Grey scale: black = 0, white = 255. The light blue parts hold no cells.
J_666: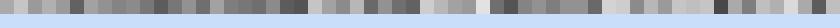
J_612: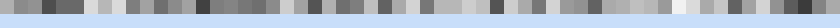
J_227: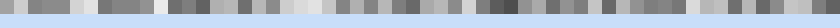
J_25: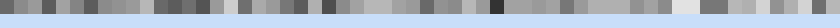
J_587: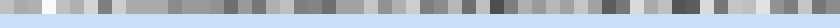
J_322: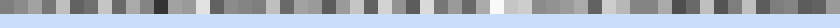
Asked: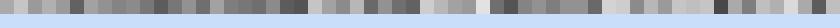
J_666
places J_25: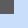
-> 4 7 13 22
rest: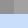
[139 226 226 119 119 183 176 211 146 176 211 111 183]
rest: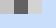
[146  92 218 119 154 105 170 249 197 205 139 146 154 170  98 205 183 132
 132 170  78 105 191  84 126 191  92 126 132  92  98 154]

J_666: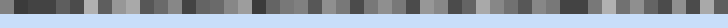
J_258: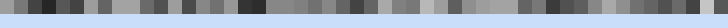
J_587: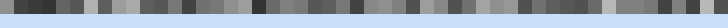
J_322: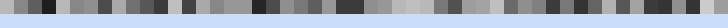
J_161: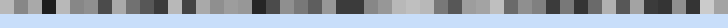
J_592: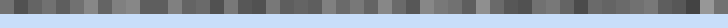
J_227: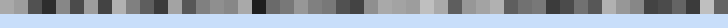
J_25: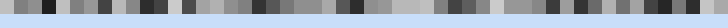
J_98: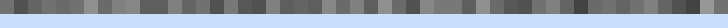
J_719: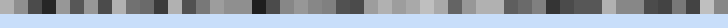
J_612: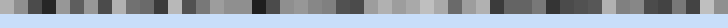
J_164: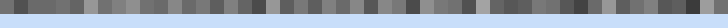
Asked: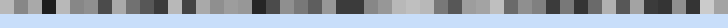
J_161
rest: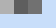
[120  59  75 113  87 177 151 135  67  75 100  59 191 100]
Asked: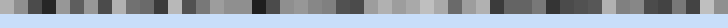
J_612
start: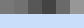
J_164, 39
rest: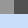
[113  94  87  81 106 184 128 128 120  67 128  67 184  81]

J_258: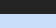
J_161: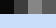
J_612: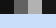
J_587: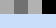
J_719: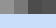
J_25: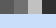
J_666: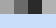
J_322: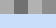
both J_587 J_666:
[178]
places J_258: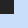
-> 1 2 3 4
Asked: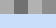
J_322

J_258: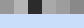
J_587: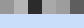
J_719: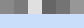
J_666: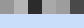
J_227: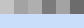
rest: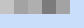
[108]
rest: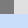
[102 116 151]
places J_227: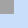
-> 2 5

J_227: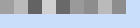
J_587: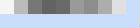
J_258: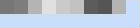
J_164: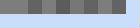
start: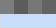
J_164, 4
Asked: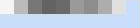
J_587
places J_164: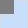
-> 1 2 4 8
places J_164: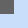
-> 3 7 9

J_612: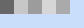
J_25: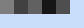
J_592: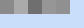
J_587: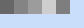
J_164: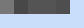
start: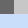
J_612, 1
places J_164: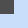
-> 5
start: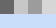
J_612, 1
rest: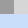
[170]

